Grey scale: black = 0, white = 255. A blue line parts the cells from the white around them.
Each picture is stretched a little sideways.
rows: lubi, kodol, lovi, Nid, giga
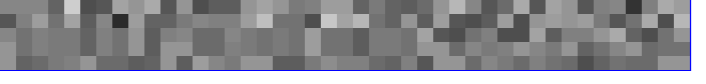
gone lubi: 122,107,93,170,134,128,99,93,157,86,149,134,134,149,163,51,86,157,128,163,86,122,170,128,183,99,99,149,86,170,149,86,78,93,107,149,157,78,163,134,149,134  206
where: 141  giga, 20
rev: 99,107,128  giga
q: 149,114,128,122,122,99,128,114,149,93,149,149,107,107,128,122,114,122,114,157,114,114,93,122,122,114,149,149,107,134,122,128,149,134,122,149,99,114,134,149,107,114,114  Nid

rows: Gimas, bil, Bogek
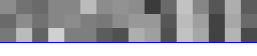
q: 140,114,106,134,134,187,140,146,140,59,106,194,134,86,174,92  Gimas
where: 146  Gimas, 7
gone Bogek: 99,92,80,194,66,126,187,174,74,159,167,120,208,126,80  180
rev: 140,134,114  bil
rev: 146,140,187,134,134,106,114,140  Gimas
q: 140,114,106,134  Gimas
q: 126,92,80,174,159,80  Bogek

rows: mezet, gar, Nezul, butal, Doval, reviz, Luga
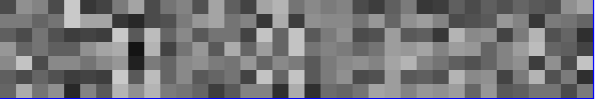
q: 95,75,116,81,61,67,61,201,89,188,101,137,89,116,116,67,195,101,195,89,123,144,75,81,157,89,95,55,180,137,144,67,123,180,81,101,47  Nezul
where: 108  Luga, 20
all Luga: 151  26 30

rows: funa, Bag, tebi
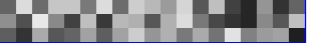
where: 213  funa, 11
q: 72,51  Bag
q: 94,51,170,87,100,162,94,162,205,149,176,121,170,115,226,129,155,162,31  tebi
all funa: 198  3 4
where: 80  Bag, 1
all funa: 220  1 6
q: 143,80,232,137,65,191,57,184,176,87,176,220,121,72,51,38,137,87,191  Bag

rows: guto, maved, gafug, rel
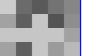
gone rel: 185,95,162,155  198
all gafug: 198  0 1 2 3
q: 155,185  rel
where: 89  guto, 2

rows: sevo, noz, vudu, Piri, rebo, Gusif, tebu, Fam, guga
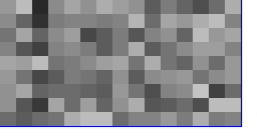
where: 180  noz, 8
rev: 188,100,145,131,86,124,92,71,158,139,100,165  vudu

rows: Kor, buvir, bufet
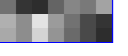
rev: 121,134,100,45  Kor
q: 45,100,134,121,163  Kor
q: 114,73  buvir
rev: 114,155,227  buvir
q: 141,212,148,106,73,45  bufet
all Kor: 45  2
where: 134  Kor, 4

